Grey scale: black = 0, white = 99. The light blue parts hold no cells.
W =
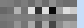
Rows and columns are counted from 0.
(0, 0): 49
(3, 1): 46
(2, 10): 49
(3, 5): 34
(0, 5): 52
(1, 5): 18
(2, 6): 49
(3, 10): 62
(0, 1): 48
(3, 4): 66
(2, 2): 49
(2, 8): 48

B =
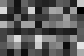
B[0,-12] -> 50
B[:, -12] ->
[50, 84, 17, 70, 26, 26, 34, 27]
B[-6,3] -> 13
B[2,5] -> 22
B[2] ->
[17, 11, 44, 13, 30, 22, 22, 38, 36, 62, 33, 24]
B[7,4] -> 34
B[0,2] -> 7
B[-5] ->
[70, 48, 20, 63, 63, 8, 52, 45, 54, 59, 51, 33]
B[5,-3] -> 37
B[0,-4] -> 36
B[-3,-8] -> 42
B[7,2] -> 34
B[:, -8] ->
[27, 81, 30, 63, 16, 42, 27, 34]
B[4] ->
[26, 19, 11, 20, 16, 26, 14, 9, 16, 12, 11, 37]
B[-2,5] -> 78
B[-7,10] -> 62
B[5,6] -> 60
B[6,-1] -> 88

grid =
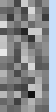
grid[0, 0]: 60
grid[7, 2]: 32
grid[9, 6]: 36
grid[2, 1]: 23
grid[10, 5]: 57
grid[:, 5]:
[38, 50, 56, 53, 79, 67, 50, 44, 36, 34, 57, 67, 72, 74, 53, 41]
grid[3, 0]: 85
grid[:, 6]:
[54, 36, 23, 54, 39, 51, 55, 55, 46, 36, 50, 49, 40, 52, 47, 39]
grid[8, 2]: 30
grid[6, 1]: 55
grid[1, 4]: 84
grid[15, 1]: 39
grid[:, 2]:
[27, 48, 54, 43, 29, 61, 39, 32, 30, 57, 29, 51, 29, 69, 25, 41]
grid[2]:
[53, 23, 54, 34, 68, 56, 23]
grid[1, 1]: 36
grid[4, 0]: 31
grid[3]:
[85, 54, 43, 59, 41, 53, 54]
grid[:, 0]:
[60, 40, 53, 85, 31, 76, 75, 90, 50, 45, 70, 58, 34, 72, 40, 52]
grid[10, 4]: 63
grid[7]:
[90, 55, 32, 69, 56, 44, 55]
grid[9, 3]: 36
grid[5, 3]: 42
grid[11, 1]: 49

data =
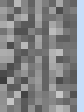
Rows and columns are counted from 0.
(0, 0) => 48
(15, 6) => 49
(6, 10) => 44
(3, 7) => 65
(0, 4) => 38
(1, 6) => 41
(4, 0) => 45
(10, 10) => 34
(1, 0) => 62
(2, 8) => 50
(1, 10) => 49
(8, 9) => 39
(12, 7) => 65
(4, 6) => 37
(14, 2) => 49
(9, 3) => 64
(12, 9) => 47
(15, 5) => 36
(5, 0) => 59
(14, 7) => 52
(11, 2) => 41
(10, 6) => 39
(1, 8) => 30
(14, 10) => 47
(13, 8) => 77
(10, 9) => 43
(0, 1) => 40
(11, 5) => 60
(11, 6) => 39
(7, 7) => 69
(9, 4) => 47
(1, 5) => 60
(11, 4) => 54
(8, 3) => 47
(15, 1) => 46

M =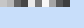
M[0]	77
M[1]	71

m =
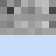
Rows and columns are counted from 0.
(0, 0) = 43
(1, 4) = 48
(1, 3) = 54
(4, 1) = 63
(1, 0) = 52
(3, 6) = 77
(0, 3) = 68
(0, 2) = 47
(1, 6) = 72

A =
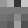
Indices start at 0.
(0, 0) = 59
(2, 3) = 39
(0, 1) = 69
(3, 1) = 35
